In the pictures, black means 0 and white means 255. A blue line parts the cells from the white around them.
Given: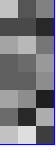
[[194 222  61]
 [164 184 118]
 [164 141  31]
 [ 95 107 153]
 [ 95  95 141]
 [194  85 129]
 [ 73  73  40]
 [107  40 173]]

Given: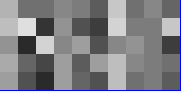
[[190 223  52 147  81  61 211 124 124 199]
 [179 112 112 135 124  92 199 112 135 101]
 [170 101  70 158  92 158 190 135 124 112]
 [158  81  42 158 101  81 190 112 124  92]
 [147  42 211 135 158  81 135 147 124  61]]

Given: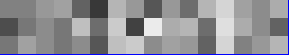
[[119 161 140 119 140  86 191 203 140 161 152  98 213 129 152 181]
 [129 129 152 161  98  56 181 152  86 152 109 181 213 161 140 172]
 [ 77 119 140 119 191 109 203  65 235 172 181 109 223 172 140  98]]

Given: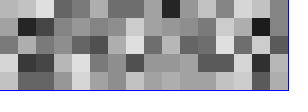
[[183 194 223 101 122 174 110 110 162  37 151 194 132 214 194 132]
 [122 174 122 142 101  80 174 223 110 183 101 110 223 110 204  90]
 [194 101 101 151 214 162 142 194 162 174 162 162 194 204  90 174]
 [214  57  69 183 223 122 142  80 151 151 162  90  90 214  48 183]
 [162  37  69 132 151 132 142 204 162 151 142 122 204 174  28 132]]

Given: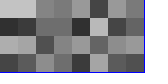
[[195 195 132 122 153  69 153 122]
 [174 165  80 132 153 100 141 153]
 [ 69  91 141 110  59 165  91  80]
 [ 48  59 110 110  48 185  69 100]]

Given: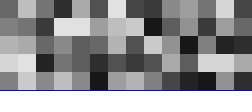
[[214 225  35 116  93  46  81  58  81 170  93 214 214 170]
 [128 202 137 190 137  23 158 179 128  70  35  23 146  46]
 [104 190 116  46 170  81 225  70  58 137 158 116 214  70]
 [179 170 104 137  93 104 179  81 202 146  23 128  35  46]
 [128 116  58 225 225 158 190 202  23  93 146  58 158 104]]
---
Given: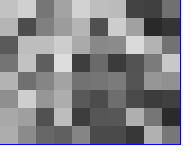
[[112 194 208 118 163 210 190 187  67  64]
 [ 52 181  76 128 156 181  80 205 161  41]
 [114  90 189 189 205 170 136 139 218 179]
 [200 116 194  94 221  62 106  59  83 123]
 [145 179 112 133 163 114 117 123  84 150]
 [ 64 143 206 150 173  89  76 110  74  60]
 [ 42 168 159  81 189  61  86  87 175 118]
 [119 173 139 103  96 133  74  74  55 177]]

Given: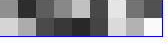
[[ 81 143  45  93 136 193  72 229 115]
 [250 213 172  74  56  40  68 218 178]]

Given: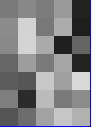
[[ 34 122 136 123 153]
 [ 30 139 211 120 172]
 [101 137 212 170  31]
 [ 35 102 157 122 165]
 [216  92  86 200 159]
 [140 126  43 187 122]
 [177  84 108 162 198]]

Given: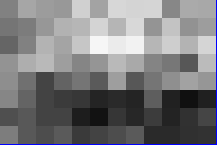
[[168 129 166 156 152 208 163 215 212 213 135 170]
 [157 117 124 151 178 182 212 181 216 148 195 146]
 [213 101 129 179 164 198 246 235 242 182 206 179]
 [187 147 174 185 158 133 149 185 169 132 119  87]
 [150 142 112  68  99 117  90 158  87 117 143 162]
 [ 32 134 100  67  59  55  36  42  36  94  33  16]
 [ 69  79  88  67  67  29  18  54  39  60  35  49]
 [ 50 125  88  77  90  58  67  77  90  42  42  48]]

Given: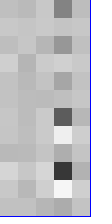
[[189 191 186 200 131]
 [199 200 197 201 196]
 [192 190 198 182 151]
 [201 207 181 203 208]
 [194 194 185 195 166]
 [198 194 188 187 191]
 [183 198 188 202  92]
 [206 197 190 202 239]
 [196 185 186 196 174]
 [178 213 199 214  55]
 [207 200 184 207 246]
 [195 193 193 182 172]]

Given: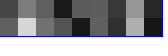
[[ 40  70 125  95  25  91  93  57 150]
 [ 22  96 214 113  84  24  96  48 175]]

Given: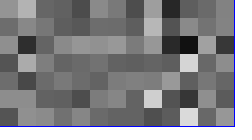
[[130 148 179 102  97  76 138 121  77 158  39  94 106]
 [131 109 136 119  94  88 109 108  94 183  83 138 115]
 [ 55 143  46 100 138 150 145 152 123 151  41  17 161]
 [141  84 171 126 100 106 114  98  95 100  94 213 104]
 [102 109  72 107 121 108  99 124 128 125 153  95 119]
 [ 91 141 141  98  96  77 124 134  99 207  83  54 143]
 [151  84 144 139 113 134 106  99  99  79  92 218 104]]
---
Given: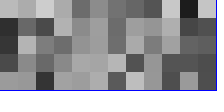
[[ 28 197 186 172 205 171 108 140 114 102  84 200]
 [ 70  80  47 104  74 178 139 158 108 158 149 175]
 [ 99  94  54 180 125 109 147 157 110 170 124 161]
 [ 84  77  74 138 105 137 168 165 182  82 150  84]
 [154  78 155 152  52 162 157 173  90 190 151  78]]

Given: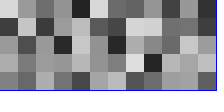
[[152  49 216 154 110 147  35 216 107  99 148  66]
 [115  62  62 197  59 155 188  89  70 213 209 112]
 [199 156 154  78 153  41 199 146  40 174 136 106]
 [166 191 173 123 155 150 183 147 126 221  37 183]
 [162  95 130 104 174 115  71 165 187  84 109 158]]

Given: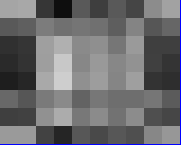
[[140 162 165 168  54  14  89  62  89  69]
 [ 86 102  89  95 124 112 117 112  94 132]
 [ 63  63  48  53 159 176 138 143 118 154]
 [ 64  52  42  51 158 200 135 153 135 146]
 [ 51  46  30  38 169 206 144 157 133 159]
 [118  91 104  86 122 138  99 119 110 110]
 [ 79  70  63  65 145 172 120 139 114 140]
 [135 151 154 154  66  37  87  73  87  79]]

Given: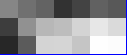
[[ 97  88 134 112  99  50  67]
 [231 218  61 145 183 189 212]
 [254 252  39  91 212 213 197]]

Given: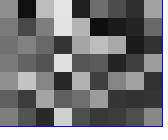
[[ 46 163 142  15 188 228  31 110  76]
 [ 36 105 122  71 126 227 180  14  26]
 [ 26  50 113 129 104  52 165 189 168]
 [ 64 158 121  99  83 225  85  91  36]
 [163  50 145 196 133  39 177  63 132]
 [ 50  53  96  61 164  95 111 155  53]
 [ 78 136 126  83  41 208  78  56  60]]

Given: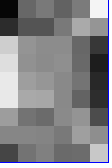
[[123 244   6 103 121  98]
 [170 149  44  84  84 121]
 [103  55 206 148 140 140]
 [105  29 222 145 139 143]
 [116  40 233 158 150 137]
 [ 99  45 232 169 167 137]
 [148  76 157 115 107 138]
 [159 142 134 134 132 121]
 [108 200  69 115 128 106]]

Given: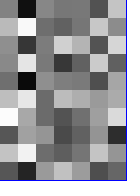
[[ 82 196 130  16 135 119 120]
 [199 140 186 249 110  97 118]
 [ 83 214 143  54 124 208 180]
 [203  96 137 229 121  55  97]
 [ 79 166 111  10 143 126 122]
 [154 171 190 231 107 188 174]
 [159 218 252 168 107  83 112]
 [148  45  86 161 149  74  97]
 [196 149 195 242 109  94 117]
 [ 78 102  86  36 154 193 156]]
